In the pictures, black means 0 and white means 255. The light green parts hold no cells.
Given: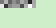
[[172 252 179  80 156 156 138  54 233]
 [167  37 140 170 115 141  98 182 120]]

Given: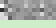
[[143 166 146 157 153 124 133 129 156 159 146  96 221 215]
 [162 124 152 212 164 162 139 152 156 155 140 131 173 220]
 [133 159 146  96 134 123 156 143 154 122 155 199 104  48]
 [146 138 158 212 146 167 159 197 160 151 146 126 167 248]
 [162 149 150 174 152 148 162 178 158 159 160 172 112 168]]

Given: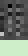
[[ 78  80  82  72  70  71  80]
 [ 63  67 137  72  58  73 193]
 [ 78  92  50  74 121  70  41]
 [ 67  72 118  77  88  81  48]
 [ 77 103  46  75 128  74  58]
 [ 79  96 115  67 102  64  29]
 [ 72  51  32  72  27  75  97]
 [ 79  89 115  75 117  70  50]
 [ 86  59  43  76   3  75  69]
 [ 81  81  92  74  82  80  72]]

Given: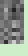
[[175 126 202 144  48 130]
 [ 80 122  76 105 140 108]
 [112 155 173 128  86 136]
 [119  78  58 104 147  94]
 [104 140 170 109 108 127]
 [109 135 152 116 103 126]
 [104  87  70  93 138 100]
 [111  98  81 111 137 110]
 [ 66 105  34  91 172  98]
 [ 91 124  79 114 129 116]
 [138  83  89 116 120 101]]

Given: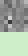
[[175 140 131 156 155 104 146]
 [153 126 143 134 193 116 140]
 [ 97 135 118 129  58 165 124]
 [152 128 146 124 210 106 145]
 [118 127 138 116 153 136 131]
 [113 137 143 115 137 124 130]
 [153 137 123 152  97 131 143]
 [180 147 121 159 117 103 157]]

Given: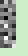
[[233  99  68  92]
 [179 155 179  94]
 [ 28 104 254 114]
 [ 91 156  30  51]
 [121 139 120 133]
 [ 40 100 241  91]
 [108 119 150 185]
 [144 140   5  89]
 [ 49 132 145 142]
 [129 179  36  90]
 [122 118 160 150]
 [191  91 197  55]]
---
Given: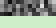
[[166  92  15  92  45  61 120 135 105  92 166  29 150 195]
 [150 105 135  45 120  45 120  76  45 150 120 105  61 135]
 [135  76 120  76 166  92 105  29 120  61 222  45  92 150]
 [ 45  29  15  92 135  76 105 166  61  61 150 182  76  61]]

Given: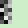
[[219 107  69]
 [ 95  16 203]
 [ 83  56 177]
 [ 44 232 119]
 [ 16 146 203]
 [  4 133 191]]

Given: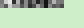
[[137  89 206 151 151  89 137  46  75 163 105  20 137  89 105  75]
 [121 206 232  46 179  61 137  61 121  34  89  20 105 179 121 121]]

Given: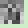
[[198  90 214  77  77 198]
 [182 141 105 117  47 214]
 [167 182  62 182 129 155]
 [155 155  90 117  62 198]
 [141 141 105 117 129 129]
 [105  90 182  90 167 141]]

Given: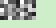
[[250 116 176 103 162 132  59 218 204]
 [176 103 162 148  71 234 162  71  34]
 [148 234  87  87  34 250  87 132  71]
 [ 71 103 188 148  47 204 162 218  47]
 [ 34  59 234  87 116 176  71 116 188]]

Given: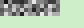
[[133 230  89 187 147  89 187 163  77 105 187  77 216 163 105]
 [117  19 147  61  61  47  77 147 230 133 133 105  61  61 133]
 [105 216 147  77 147  34 202 147 163  89 230 117 216 175 175]
 [ 89 133 117 202 105 202  89 133  34 117  61 133 175  77 117]]

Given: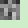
[[150 150 134 178 134]
 [118 103  87 178 118]
 [103 165  59 193 134]
 [ 87 178 103 118 134]
 [ 74  47 150  87  47]]
